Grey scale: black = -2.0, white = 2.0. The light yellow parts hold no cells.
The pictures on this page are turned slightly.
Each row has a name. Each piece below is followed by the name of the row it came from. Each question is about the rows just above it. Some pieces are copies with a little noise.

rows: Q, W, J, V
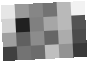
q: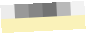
Q
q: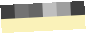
V

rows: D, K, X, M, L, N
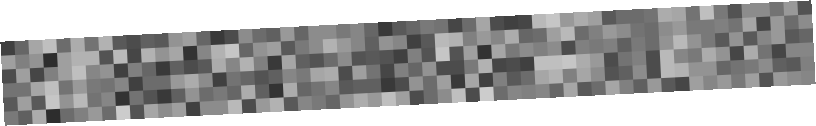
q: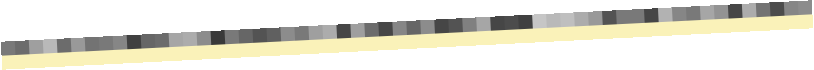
M
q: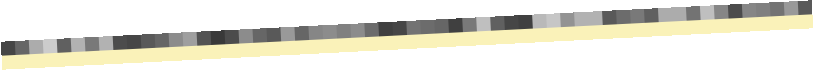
D
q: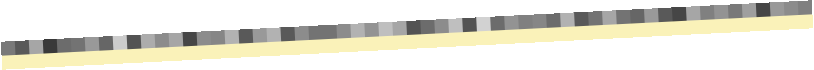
N
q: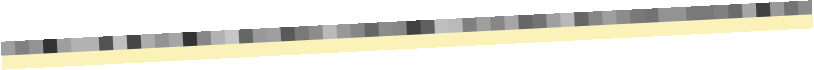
K

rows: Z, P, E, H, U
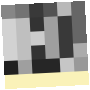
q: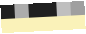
U
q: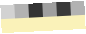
H
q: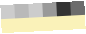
E
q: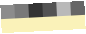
Z

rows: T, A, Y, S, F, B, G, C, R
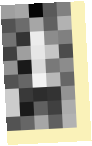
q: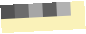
A
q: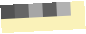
R
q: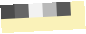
B

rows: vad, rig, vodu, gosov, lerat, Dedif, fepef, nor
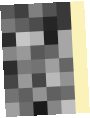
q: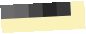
rig
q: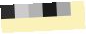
vodu
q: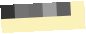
lerat
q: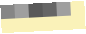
gosov

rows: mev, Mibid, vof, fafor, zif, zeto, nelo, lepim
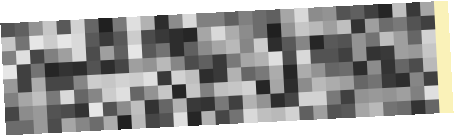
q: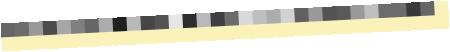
lepim
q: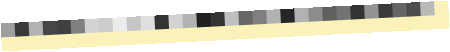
zif
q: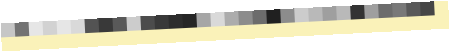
Mibid
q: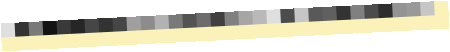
fafor

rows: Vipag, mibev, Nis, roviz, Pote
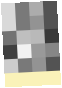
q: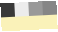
roviz
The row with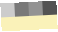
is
Pote
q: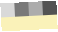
Vipag
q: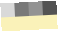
mibev

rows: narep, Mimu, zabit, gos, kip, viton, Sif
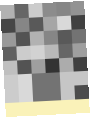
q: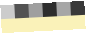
kip
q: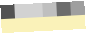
gos
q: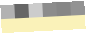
narep

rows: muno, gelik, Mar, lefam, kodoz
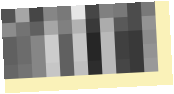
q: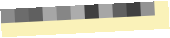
gelik
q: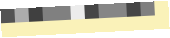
muno
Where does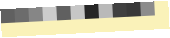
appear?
Mar

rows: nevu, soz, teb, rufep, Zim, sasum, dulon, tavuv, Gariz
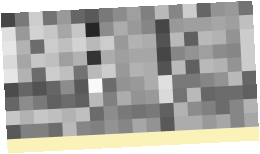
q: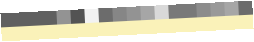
sasum
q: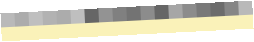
tavuv
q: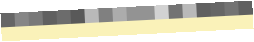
dulon
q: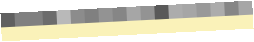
Gariz
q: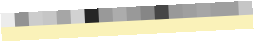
soz

